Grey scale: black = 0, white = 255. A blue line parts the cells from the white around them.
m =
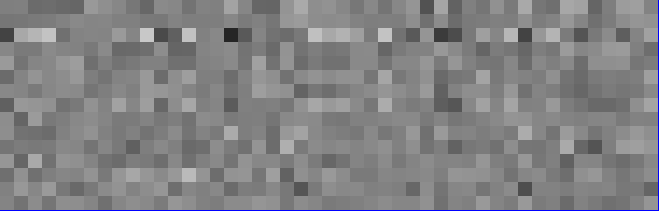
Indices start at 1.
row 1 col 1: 127
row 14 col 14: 134
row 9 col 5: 126
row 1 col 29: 135
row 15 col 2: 115
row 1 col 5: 105
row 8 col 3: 149
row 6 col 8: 116
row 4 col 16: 135
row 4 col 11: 110
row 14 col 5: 120
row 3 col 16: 136
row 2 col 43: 112
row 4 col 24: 117
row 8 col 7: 146
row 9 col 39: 134
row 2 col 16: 126
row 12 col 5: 147
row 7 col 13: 144
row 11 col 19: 148
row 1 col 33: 98
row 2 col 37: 126
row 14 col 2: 152
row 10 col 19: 131
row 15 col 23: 134
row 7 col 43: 115
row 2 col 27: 126
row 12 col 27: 126
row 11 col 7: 116
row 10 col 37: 123
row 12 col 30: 132
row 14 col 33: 134
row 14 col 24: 142
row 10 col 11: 115
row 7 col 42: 103
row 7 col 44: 123
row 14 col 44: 133
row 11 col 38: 118
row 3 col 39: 151
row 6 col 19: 150

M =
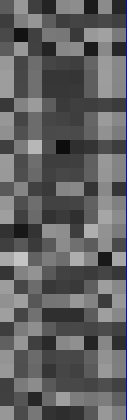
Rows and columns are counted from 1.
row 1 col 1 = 92
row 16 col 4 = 50
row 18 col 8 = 144
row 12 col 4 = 62
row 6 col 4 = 54
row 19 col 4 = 124
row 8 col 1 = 56
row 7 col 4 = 55
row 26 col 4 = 68
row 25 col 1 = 96
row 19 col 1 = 169
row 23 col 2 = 69
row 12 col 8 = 152
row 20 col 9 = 55
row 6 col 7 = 94
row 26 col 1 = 148
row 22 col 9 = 152
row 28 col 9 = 65
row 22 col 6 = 151
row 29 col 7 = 118
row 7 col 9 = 134
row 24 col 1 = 62
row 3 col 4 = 121
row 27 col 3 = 104
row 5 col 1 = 152
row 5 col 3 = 109
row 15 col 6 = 68
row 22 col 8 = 60
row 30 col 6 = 51
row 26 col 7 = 97
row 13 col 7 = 97
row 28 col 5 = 72
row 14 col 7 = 52
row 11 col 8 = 77
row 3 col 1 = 73
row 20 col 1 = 53

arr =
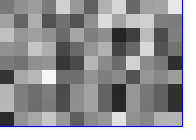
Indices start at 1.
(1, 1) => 121
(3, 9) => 36
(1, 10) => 104
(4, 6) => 106
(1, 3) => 157
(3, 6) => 166
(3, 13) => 127
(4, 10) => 104
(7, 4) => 126
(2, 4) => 82
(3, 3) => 159
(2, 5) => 113
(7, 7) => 162
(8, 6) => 143
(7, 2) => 126
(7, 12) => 96
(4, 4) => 174
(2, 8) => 220
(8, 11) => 117
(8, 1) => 183
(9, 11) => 134
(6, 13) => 157
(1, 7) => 97
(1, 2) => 144
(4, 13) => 114
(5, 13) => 47
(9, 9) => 224
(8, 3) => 109
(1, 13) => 231
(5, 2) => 114
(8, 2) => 127
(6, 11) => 150
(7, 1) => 181
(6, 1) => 53

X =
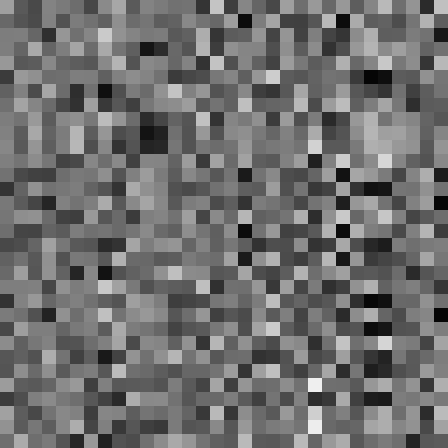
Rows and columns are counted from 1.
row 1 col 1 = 159
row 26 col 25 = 159
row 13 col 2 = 73
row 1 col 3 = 73
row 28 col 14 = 90
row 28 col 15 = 68
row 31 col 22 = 116
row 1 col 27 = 133
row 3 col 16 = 53
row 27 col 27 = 30
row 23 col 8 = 192
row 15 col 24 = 130
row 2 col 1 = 104
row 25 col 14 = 146
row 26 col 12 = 145
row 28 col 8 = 128
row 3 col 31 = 114
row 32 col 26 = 88
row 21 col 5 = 145
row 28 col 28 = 172
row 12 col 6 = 73
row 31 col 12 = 57
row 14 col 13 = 81
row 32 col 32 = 91
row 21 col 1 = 126
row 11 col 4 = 94
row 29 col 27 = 29
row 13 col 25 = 18
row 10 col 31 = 97
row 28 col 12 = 83
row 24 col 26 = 84
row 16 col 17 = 106
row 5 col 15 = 51
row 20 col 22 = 179
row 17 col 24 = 178
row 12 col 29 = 133
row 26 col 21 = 82
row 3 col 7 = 134
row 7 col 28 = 52
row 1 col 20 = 72

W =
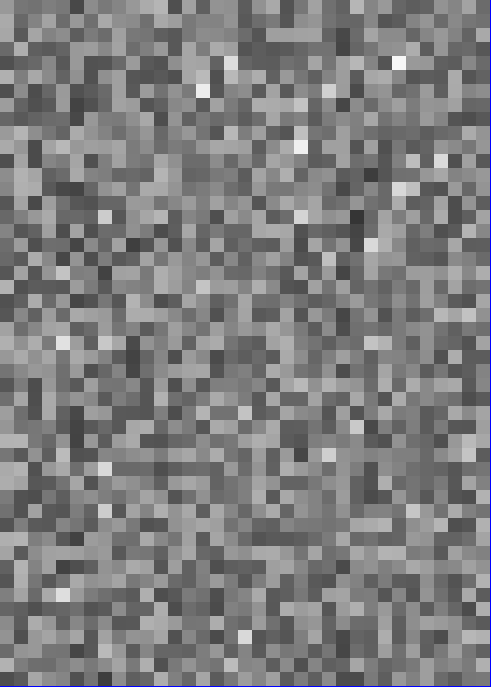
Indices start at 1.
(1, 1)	153
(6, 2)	126
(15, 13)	135
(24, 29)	122
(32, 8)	92
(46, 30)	135
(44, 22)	156
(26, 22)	141
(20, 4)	149
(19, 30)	98
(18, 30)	96
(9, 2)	89
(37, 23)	131
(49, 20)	160
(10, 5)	100
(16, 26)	53
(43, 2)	163
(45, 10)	88
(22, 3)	172
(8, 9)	162
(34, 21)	174
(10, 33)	110
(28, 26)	148
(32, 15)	141
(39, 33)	99
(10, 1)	154
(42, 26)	130
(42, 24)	83
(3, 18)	108
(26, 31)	142
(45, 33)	145
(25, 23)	115
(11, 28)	80
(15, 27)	113
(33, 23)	154
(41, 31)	157
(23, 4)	156
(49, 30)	129
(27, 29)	121
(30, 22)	138
